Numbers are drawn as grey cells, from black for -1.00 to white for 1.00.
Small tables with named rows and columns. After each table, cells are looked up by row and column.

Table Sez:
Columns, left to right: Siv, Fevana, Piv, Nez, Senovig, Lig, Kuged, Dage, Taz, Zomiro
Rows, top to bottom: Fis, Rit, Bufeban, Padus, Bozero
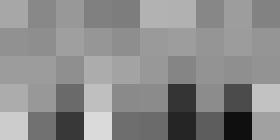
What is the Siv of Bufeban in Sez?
0.22
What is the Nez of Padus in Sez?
0.50
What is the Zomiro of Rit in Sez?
0.17
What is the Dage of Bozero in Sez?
-0.27
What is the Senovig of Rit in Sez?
0.11
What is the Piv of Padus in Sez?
-0.17
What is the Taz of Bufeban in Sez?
0.12
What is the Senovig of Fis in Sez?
-0.02
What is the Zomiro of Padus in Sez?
0.52
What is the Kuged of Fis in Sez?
0.39

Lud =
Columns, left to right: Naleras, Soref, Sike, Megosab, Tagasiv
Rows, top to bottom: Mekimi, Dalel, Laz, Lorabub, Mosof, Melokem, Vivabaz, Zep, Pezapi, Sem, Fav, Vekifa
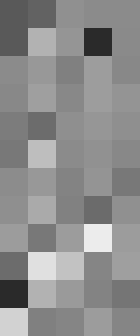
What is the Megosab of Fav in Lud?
0.03
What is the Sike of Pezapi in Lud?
0.22
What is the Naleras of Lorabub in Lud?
0.07
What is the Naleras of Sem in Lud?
-0.15
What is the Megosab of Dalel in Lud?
-0.67
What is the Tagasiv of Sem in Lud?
0.25
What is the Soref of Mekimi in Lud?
-0.23
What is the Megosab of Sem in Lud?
0.04
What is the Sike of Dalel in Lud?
0.17
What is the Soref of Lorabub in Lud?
0.25
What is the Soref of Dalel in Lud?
0.40
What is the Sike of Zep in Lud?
0.01
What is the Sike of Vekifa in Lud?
0.04
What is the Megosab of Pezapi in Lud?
0.85
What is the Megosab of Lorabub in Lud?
0.23
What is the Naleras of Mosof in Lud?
-0.03
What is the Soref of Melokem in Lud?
0.49
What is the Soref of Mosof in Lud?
-0.15
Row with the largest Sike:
Sem

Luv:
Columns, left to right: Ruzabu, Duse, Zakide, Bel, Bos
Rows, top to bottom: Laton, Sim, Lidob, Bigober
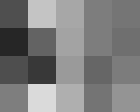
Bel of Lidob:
-0.20
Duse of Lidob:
-0.56
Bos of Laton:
-0.08
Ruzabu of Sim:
-0.70
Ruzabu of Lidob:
-0.39
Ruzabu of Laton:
-0.38
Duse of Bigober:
0.71
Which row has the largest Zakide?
Bigober

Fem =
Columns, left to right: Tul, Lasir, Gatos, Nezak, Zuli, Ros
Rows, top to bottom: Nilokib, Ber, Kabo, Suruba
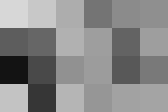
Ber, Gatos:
0.39
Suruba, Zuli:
0.27
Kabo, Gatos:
0.14
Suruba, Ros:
0.29
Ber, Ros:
0.24
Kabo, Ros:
-0.05
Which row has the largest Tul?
Nilokib

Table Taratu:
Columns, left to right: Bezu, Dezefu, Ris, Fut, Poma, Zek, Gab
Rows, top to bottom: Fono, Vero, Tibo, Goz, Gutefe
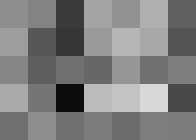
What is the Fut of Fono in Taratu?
0.29
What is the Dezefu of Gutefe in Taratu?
0.11
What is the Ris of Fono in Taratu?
-0.54
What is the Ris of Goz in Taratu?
-0.90
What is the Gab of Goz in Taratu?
-0.43
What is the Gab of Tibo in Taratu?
-0.01
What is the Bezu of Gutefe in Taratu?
-0.12
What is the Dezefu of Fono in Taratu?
0.03
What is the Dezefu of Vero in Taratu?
-0.32
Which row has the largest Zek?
Goz

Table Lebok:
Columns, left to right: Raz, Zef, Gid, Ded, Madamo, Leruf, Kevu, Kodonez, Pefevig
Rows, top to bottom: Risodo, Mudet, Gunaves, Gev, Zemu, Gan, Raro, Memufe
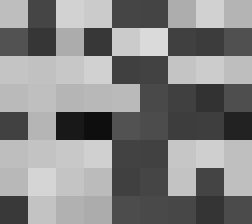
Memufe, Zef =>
0.53
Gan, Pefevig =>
0.50
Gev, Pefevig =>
-0.39
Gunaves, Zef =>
0.51
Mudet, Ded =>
-0.57
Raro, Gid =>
0.54
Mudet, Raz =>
-0.36
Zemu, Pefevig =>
-0.73
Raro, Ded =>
0.47
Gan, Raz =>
0.49
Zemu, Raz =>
-0.49
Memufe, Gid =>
0.39
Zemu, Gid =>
-0.81
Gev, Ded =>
0.44
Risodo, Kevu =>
0.36
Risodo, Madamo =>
-0.46

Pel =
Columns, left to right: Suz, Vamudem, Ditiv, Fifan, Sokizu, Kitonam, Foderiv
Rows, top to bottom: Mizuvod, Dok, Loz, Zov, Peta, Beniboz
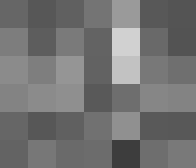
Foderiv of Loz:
-0.13
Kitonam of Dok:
-0.18
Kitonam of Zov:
0.05
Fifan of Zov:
-0.30
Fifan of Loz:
-0.23
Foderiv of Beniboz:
-0.05
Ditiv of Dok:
-0.04
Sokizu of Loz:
0.52
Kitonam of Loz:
-0.06
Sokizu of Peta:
0.13
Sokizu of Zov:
-0.14
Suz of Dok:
-0.02
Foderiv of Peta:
-0.31
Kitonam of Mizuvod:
-0.31
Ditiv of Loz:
0.17
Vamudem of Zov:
0.09
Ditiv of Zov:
0.12
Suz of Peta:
-0.20
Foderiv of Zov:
0.03
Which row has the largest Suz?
Loz

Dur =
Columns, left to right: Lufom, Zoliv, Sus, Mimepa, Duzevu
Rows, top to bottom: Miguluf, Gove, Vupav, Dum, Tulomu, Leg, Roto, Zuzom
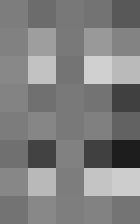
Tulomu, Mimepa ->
0.00
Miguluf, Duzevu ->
-0.31
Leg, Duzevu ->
-0.77
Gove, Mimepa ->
0.20
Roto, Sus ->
-0.02
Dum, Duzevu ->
-0.50
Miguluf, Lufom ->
-0.02
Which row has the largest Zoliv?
Vupav

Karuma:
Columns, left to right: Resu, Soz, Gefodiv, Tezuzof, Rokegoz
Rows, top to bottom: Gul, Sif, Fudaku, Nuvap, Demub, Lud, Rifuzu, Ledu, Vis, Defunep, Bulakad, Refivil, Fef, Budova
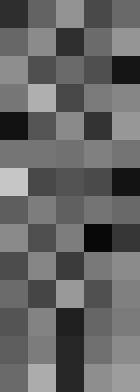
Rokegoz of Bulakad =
0.00
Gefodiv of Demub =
0.08
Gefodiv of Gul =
0.15
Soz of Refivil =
0.03
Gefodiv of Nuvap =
-0.44
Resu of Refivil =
-0.34
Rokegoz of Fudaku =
-0.84
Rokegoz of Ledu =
-0.18
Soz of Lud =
-0.08
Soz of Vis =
-0.39
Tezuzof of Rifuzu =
-0.41
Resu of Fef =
-0.27
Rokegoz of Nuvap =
0.04
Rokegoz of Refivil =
-0.04
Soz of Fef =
-0.03
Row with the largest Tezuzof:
Budova

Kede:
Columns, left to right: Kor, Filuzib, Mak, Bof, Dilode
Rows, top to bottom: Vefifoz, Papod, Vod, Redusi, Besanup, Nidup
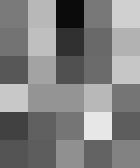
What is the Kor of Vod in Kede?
-0.32
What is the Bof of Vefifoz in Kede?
-0.06
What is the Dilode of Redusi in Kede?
-0.08
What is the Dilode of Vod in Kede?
0.55
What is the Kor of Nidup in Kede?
-0.34
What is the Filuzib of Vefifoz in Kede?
0.44
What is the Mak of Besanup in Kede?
-0.08
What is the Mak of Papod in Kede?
-0.62
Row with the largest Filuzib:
Papod

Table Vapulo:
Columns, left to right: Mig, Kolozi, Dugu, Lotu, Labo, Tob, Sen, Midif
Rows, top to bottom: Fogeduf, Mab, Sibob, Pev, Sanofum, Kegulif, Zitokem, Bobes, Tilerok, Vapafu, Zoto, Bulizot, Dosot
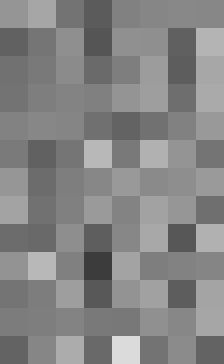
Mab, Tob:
0.12
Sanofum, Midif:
0.20
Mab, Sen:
-0.25
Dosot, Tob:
-0.10
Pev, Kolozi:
-0.01
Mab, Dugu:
0.12

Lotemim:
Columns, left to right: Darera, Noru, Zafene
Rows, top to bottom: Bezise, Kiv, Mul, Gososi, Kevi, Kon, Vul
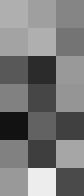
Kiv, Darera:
0.28
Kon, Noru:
-0.51
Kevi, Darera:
-0.86
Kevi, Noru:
-0.23
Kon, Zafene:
0.30
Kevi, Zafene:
-0.50
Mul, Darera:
-0.31
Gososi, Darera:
0.01
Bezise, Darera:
0.37
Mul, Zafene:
0.20
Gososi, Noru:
-0.45

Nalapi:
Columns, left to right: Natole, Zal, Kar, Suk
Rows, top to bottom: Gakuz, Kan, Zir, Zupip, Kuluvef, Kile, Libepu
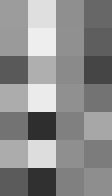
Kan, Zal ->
0.87
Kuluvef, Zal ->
-0.64
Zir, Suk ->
-0.46
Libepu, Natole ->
-0.29
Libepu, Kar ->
0.00
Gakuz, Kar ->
0.12
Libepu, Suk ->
0.11
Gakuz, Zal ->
0.75
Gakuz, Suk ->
-0.19
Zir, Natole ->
-0.30
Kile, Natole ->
0.35
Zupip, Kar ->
0.13
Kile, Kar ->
0.12
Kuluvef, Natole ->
-0.10
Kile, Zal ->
0.73
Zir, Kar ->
0.08
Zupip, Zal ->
0.84
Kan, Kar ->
0.13

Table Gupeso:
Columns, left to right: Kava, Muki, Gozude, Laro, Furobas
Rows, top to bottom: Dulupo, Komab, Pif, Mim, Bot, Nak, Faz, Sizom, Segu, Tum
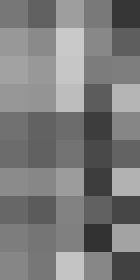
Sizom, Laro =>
-0.24
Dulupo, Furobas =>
-0.58
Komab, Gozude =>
0.58
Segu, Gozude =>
0.00
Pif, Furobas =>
-0.01
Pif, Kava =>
0.27
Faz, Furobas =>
0.40
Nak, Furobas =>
-0.22
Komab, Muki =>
0.08
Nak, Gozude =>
-0.10
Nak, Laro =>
-0.43
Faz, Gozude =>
0.22
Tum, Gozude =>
0.54
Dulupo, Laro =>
-0.05
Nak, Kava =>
-0.15
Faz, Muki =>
0.06
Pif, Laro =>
-0.03
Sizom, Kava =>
-0.19
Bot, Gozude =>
-0.15
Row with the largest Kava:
Pif

